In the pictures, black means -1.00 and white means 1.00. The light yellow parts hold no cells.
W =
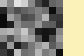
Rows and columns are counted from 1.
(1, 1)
0.45
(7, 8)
-0.29
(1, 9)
-0.13
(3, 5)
-0.35
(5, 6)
-0.77
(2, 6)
0.00
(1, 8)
-0.22
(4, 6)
0.18
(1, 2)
0.06
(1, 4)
0.62
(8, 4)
-0.13
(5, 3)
0.24
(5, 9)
0.05
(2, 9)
-0.32
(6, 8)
-0.39
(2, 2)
-0.14
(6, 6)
-0.32
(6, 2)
-0.37
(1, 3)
0.78

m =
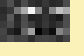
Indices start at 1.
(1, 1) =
-0.55
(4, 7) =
-0.57
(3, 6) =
-0.71
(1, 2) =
-0.37
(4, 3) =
-0.67
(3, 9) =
-0.80
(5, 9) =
0.04
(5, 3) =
-0.82
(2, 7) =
-0.65
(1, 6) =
-0.68
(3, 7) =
-0.59
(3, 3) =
-0.70
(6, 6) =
-0.48
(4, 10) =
-0.39
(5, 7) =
-0.72
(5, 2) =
-0.70
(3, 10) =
-0.40

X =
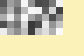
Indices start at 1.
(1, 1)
-0.30
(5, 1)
0.85
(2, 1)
-0.07
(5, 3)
0.11
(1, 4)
0.93
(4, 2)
0.13
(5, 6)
0.52
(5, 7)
0.73
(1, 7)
-0.39
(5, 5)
-0.51
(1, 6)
-0.43
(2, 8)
0.68
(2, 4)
0.46

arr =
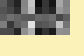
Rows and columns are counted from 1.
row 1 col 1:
-0.27
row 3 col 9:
-0.44
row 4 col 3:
-0.24
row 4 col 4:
-0.12
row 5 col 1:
-0.41
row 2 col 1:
-0.35
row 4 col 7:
-0.31
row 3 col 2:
-0.12
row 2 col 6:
-0.75
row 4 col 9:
0.53
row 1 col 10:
0.03
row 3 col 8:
-0.14
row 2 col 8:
-0.70
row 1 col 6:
-0.91
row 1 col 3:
-0.73
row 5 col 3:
-0.70

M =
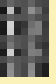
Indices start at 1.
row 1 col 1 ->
-0.43
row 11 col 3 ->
-0.32
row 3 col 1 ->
-0.41
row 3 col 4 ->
-0.35
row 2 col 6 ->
-0.15
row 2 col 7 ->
-0.52
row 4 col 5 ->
-0.14
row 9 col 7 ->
-0.45
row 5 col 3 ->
-0.70
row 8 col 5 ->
-0.01
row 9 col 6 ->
-0.39
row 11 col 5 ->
0.11
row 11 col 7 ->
-0.78
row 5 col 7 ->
-0.51
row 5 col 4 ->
-0.49
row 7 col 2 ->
-0.07
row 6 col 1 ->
-0.45
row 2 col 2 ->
0.49
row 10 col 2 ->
0.08
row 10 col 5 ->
0.07
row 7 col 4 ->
-0.39

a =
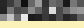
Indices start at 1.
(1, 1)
-0.70
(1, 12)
-0.34
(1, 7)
-0.61
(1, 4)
-0.88
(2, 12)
0.19
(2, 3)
-0.45
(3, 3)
-0.17
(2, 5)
0.10
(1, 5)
-0.19
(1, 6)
0.22
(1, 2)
-0.52
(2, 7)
-0.53

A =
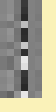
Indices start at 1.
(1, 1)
0.04
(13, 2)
0.15
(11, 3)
-0.12
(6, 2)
0.12
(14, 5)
-0.01
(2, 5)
0.01
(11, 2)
0.16
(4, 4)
0.49
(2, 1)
0.04
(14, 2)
-0.22
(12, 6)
-0.03
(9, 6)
0.04
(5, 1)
0.06
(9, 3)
0.09
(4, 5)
0.00
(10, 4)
0.74
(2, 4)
-0.60
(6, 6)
-0.03
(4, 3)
0.05
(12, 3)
-0.07
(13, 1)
0.07
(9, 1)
-0.05
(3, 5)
0.02
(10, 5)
0.00
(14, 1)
-0.11
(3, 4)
-0.68

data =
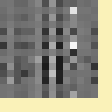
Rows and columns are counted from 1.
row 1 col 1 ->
-0.10
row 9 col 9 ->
-0.79
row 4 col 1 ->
-0.13
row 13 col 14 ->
-0.10
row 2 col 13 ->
-0.08
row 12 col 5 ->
-0.07
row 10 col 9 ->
-0.79
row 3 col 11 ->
0.06
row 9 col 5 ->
-0.02
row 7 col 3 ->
-0.36
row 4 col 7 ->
-0.22
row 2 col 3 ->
-0.13
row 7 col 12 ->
-0.04
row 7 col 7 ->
-0.67
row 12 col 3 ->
-0.34
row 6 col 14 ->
-0.18
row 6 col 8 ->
-0.01
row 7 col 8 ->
0.33
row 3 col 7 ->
-0.38
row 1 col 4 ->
-0.20
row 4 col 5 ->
-0.09
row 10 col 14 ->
-0.60
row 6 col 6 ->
-0.01
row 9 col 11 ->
0.19
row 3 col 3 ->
-0.20
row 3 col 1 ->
-0.18
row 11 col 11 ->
-0.12
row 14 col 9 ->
-0.36
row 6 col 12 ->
-0.08
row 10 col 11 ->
-0.42
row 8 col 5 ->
-0.13
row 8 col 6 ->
-0.05
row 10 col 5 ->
-0.24
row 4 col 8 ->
-0.04
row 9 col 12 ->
-0.15

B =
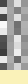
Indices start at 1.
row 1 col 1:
-0.44
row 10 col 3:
0.66
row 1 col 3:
0.76
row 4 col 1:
0.95
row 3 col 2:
0.26
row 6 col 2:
0.21
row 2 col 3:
0.01
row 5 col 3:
-0.07
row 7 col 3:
0.71
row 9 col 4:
0.46
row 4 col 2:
0.32
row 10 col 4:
0.21
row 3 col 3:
0.75

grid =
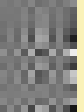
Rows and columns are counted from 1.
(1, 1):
-0.03
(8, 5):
0.36
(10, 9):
-0.01
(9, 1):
-0.05
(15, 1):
0.06
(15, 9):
-0.08
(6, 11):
-0.76
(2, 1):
-0.06
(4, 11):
-0.31
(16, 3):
-0.16
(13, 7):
0.01
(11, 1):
0.04
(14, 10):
-0.06
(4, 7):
0.06
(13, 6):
0.03
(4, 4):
-0.01
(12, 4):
-0.17
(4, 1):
-0.11
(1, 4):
-0.08
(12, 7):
-0.17
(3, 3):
-0.06
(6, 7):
0.25
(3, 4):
0.03
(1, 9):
-0.11
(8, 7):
-0.32
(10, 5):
-0.25
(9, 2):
-0.04
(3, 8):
-0.13
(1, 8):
0.00
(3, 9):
-0.01
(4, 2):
-0.05
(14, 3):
-0.02
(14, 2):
-0.03
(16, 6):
0.35
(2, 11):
-0.23
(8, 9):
-0.16
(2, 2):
-0.05
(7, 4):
0.06
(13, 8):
-0.10
